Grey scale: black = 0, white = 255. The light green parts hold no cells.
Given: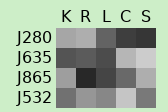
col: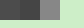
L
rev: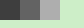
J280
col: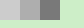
S
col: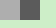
R
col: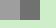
K
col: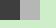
C

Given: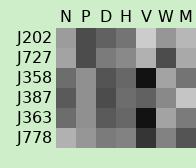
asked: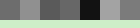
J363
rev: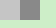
J387
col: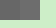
H
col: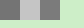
M

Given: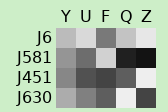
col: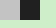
Q
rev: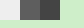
J451

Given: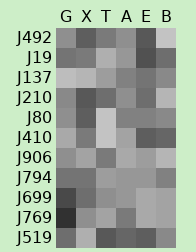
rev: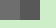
J210
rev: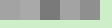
J769
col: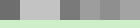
T

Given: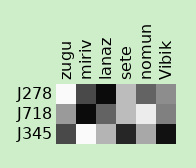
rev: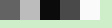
J278
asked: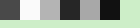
J345

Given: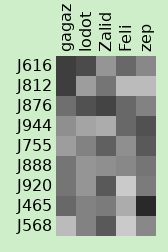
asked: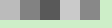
J568
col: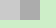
Feli
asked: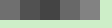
J876
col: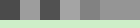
lodot
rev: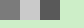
J920
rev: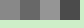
J616
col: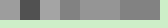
lodot

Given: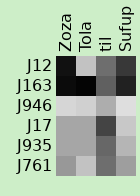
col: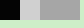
Tola
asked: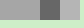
J935
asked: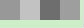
J761
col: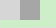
Zoza
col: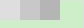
Sufup

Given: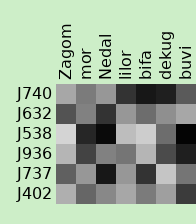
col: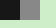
Nedal
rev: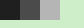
J936
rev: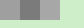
J402

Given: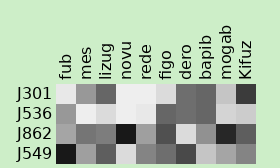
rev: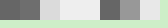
J301
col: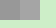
fub
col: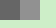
bapib
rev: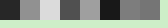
J862
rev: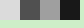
J862
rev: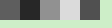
J862

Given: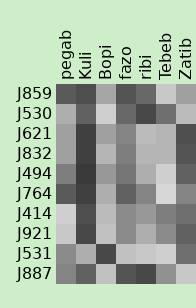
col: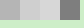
Tebeb
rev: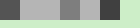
J832
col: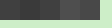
Kuli
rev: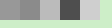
J414
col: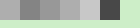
ribi
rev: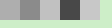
J921
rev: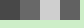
J530

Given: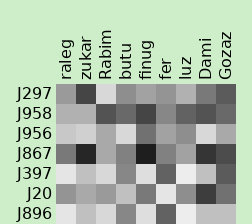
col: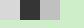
Dami
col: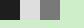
finug
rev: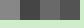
J958
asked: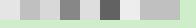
J896
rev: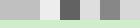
J896

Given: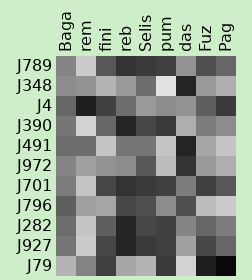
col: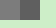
Baga
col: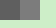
Fuz

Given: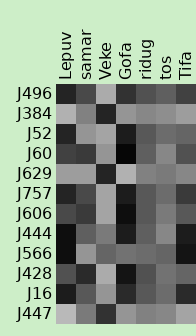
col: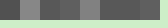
ridug
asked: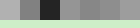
J384
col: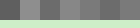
tos
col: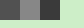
Tifa

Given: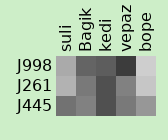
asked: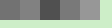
J445
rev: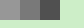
J445
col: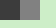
vepaz
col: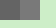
Bagik
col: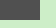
kedi

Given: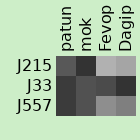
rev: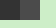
J33
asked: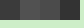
J33
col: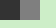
Dagip

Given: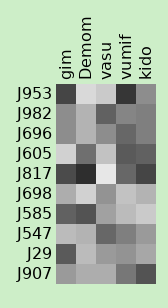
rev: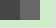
J817
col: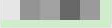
vasu
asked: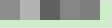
J982
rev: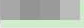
J29
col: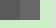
vumif
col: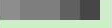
kido

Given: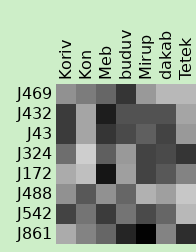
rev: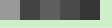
J43
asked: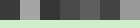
J43

